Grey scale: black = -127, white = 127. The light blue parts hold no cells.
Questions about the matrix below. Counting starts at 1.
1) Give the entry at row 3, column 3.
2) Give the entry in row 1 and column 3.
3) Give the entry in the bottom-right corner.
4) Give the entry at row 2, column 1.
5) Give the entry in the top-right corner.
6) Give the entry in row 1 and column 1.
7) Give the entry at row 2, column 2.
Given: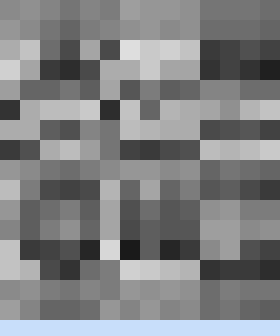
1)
-18
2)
4
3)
-33
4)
22
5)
-18
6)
10
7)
10

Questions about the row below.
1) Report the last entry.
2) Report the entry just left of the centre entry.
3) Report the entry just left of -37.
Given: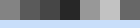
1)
-24
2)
-57
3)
3

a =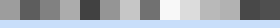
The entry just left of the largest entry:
-14
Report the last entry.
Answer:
-48
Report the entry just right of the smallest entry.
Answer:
21
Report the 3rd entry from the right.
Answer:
50

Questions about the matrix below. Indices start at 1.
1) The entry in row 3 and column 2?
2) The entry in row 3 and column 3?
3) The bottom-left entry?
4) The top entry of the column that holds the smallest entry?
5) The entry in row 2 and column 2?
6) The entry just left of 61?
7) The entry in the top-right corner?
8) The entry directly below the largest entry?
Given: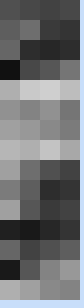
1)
-82
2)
-88
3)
47
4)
-47
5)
-17
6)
79
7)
-55
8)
17

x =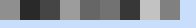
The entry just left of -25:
28
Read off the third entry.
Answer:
-58
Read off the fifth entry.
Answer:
-25

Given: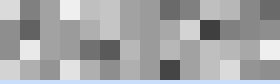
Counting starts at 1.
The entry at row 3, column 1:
14
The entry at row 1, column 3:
34
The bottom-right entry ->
14
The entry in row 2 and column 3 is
34
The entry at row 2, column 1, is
14
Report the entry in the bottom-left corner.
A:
83
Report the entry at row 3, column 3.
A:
34
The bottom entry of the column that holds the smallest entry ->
63
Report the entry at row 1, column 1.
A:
90
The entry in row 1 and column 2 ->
0
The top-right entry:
-21
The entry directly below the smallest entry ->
63

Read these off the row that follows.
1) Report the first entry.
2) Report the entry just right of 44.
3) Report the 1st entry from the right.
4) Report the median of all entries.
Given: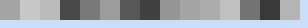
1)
36
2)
65
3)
52
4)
28

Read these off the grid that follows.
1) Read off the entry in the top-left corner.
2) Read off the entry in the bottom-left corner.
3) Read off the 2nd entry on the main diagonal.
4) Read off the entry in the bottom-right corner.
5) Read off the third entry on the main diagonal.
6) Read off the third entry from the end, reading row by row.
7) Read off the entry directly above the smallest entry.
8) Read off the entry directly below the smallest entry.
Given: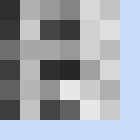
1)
-80
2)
-66
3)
74
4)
74
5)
39
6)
-30
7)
25
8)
103
